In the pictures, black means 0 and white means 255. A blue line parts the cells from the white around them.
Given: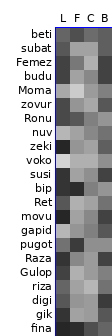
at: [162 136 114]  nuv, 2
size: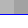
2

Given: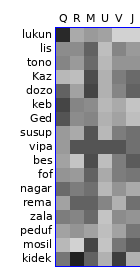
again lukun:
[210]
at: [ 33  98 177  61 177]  kidek, 2
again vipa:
[84]
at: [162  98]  rema, 1
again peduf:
[162]

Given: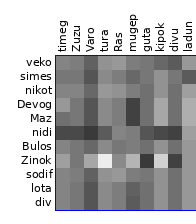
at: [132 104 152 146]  nikot, 2
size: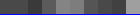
10

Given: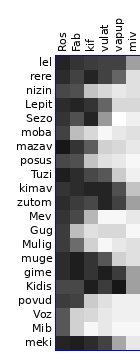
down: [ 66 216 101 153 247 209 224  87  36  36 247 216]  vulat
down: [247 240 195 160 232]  miv
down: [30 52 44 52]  Ros
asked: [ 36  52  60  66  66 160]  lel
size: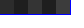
5

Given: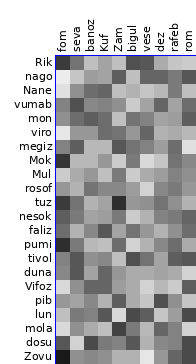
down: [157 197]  dez
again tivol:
[87]
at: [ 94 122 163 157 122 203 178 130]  nesok, 1
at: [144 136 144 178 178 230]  Zovu, 2
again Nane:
[191]
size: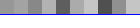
10

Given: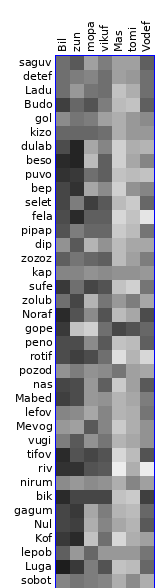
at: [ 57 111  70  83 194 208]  sufe, 1
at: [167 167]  dip, 6
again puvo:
[194]
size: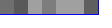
7
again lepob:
[152]
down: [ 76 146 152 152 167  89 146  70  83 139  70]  mopa
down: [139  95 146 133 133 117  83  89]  vikuf

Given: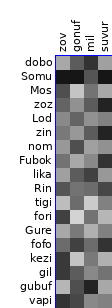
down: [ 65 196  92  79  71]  gonuf
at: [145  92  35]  zoz, 2
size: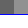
2
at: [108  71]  Rin, 3
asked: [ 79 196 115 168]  Mos
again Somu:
[22]
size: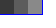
3

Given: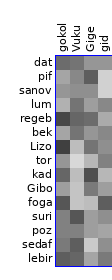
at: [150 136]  bek, 3
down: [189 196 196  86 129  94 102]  Vuku
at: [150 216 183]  tor, 1
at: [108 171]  regeb, 3

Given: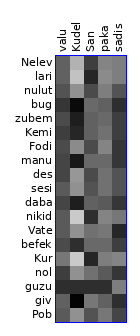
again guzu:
[46]
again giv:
[97]
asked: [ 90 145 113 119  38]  Vate

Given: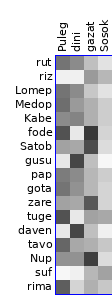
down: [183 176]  gazat
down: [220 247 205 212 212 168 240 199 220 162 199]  Sosok
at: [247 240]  suf, 1
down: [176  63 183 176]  gazat
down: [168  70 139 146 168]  dini

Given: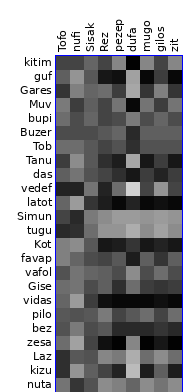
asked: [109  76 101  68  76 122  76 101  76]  bupi
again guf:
[8]
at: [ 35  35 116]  vedef, 1

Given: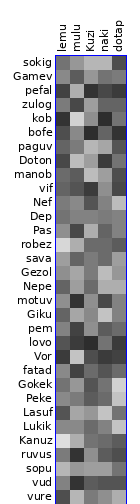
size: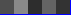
5
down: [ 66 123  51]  lemu
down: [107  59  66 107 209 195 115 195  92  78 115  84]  dotap
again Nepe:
[174]

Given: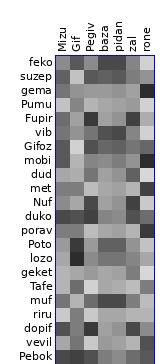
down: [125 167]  Gif
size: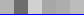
6
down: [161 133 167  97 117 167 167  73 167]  baza

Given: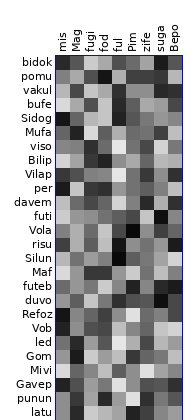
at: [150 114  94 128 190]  per, 5
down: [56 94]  zife

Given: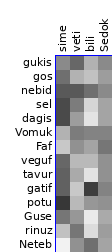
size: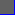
1
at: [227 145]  tavur, 3
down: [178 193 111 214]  bili
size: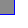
1

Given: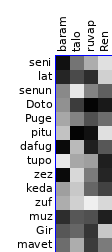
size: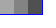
3
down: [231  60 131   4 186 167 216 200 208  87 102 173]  talo
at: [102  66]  keda, 3
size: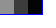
3
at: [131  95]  senun, 3
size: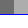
2

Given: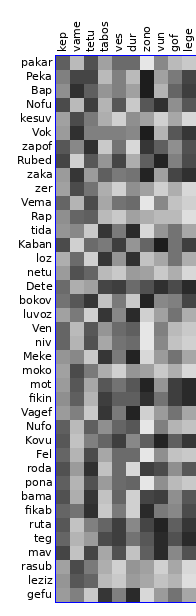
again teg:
[42]
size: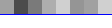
8
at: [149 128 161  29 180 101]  Bap, 4
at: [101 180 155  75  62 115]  teg, 1
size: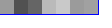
7
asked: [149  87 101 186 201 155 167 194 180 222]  leziz
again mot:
[87]

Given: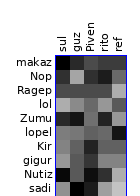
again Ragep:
[75]
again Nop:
[48]
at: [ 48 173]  Nutiz, 4
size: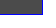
3
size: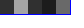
5
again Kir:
[97]
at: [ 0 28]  sadi, 2

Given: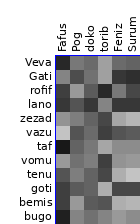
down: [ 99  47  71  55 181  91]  Surum
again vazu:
[84]
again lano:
[55]
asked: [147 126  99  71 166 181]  zezad
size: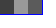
3
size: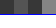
4

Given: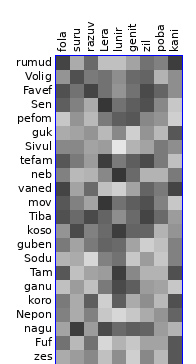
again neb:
[179]
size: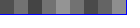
9
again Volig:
[142]
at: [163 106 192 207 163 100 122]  vaned, 2

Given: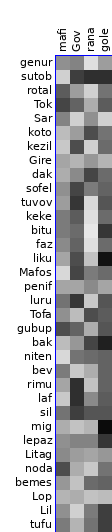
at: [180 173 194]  Lop, 1
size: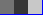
3
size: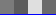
4
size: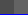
2
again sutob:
[47]
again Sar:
[208]

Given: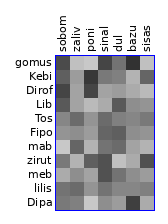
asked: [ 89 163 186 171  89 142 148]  Lib
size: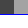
2
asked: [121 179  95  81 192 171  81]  zirut
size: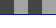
4
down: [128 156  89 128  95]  dul

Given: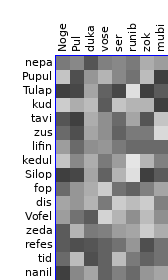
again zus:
[122]
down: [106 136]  Pul
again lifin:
[106]
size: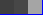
3
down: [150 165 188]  duka

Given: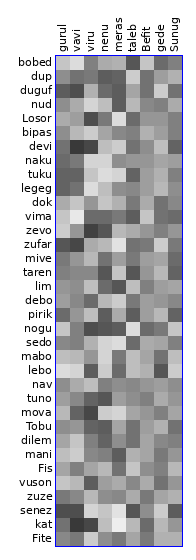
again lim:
[190]
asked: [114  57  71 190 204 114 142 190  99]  devi
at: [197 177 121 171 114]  dok, 4

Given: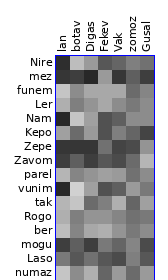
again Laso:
[87]
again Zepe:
[54]
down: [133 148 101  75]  Vak
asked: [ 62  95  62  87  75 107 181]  Zavom
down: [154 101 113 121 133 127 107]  zomoz
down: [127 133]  botav

